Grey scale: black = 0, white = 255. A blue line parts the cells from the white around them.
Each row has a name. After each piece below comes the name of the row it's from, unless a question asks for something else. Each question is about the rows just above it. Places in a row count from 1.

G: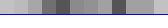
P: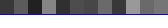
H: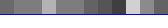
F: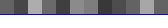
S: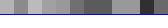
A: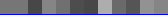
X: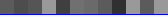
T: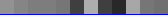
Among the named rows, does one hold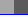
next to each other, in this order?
no
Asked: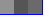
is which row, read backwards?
A
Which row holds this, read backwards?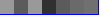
X
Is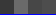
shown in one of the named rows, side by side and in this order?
no
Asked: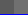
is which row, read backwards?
S

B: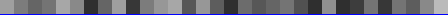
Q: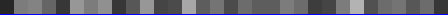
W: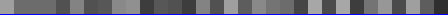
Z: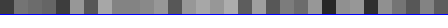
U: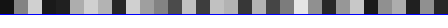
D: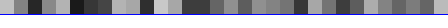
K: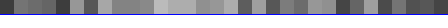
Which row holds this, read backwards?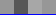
B
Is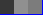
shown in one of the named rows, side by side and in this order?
no
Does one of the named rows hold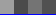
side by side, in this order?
yes
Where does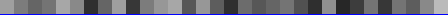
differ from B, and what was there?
25, [47]
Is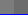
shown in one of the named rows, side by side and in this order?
yes

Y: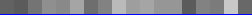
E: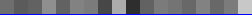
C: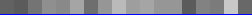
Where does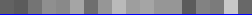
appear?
C
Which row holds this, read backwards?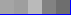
Y
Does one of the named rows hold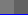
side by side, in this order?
no
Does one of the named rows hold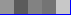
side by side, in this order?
no
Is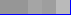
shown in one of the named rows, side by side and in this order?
no
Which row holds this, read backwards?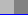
Y

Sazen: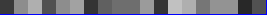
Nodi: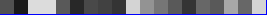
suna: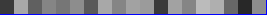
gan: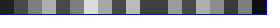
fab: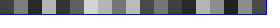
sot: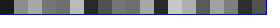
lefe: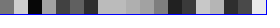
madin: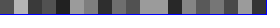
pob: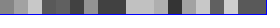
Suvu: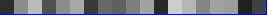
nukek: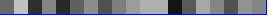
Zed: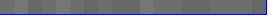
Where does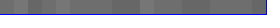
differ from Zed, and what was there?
7, [103]
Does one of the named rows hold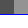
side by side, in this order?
yes
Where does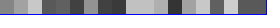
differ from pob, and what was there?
9, [65]
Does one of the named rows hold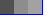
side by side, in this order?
yes
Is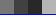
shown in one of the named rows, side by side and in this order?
yes
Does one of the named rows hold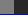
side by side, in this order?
yes
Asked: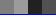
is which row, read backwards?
madin

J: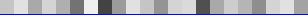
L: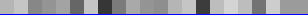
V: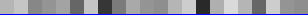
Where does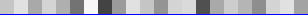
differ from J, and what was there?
7, [239]
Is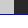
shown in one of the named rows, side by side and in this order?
yes
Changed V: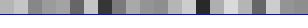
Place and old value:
4, [148]

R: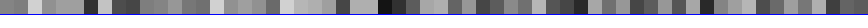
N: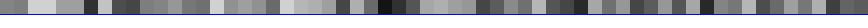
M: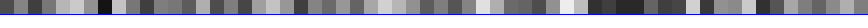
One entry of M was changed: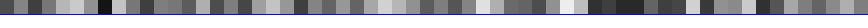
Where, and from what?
24, [106]
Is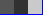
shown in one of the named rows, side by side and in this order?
no
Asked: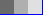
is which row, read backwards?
M
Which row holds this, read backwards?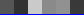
M
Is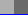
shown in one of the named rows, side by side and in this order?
yes

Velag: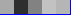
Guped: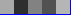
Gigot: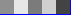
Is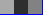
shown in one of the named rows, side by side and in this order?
yes
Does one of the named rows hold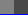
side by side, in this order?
no
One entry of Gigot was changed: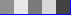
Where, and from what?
4, [208]

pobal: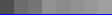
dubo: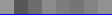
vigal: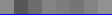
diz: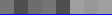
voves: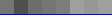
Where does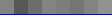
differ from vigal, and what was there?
1, [139]
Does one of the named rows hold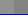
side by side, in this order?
no
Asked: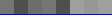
diz

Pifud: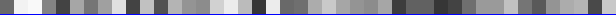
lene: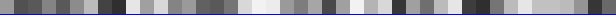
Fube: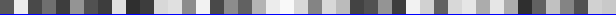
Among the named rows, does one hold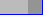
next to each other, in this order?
no
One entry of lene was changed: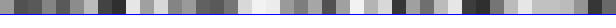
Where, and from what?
24, [73]
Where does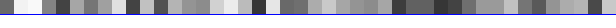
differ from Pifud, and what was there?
20, [236]
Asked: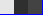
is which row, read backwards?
lene
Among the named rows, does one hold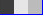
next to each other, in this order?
no

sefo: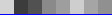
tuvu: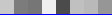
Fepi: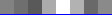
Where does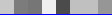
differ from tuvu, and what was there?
7, [185]
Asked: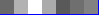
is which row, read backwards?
Fepi

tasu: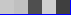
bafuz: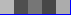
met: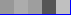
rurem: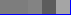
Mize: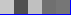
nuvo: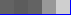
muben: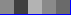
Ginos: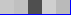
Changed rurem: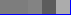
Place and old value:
5, [165]
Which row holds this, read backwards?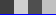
tasu
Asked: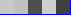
tasu
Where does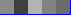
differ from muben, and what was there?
4, [138]
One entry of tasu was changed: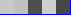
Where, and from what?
5, [63]
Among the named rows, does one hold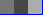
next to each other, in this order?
yes
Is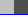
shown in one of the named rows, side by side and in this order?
yes

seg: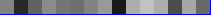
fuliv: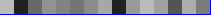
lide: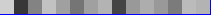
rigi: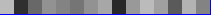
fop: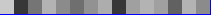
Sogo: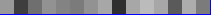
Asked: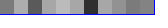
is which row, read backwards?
Sogo
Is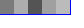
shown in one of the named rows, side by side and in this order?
no
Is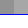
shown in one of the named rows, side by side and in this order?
yes
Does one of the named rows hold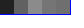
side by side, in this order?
no
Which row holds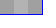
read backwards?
fop
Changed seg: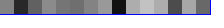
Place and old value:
9, [25]
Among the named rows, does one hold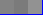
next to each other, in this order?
yes

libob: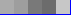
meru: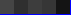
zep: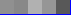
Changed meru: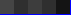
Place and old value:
4, [54]
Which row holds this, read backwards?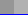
zep
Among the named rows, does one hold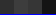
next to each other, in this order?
yes
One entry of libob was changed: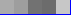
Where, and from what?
3, [121]
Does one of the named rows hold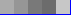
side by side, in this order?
no
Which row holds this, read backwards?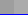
libob

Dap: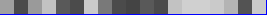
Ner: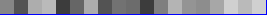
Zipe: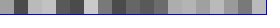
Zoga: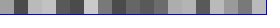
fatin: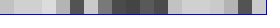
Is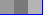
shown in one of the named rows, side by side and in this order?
no
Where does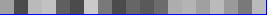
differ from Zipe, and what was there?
5, [89]
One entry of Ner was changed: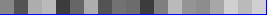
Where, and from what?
13, [180]
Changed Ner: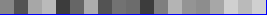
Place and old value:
3, [173]
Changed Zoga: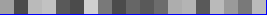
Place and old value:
7, [202]
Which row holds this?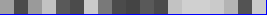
Dap

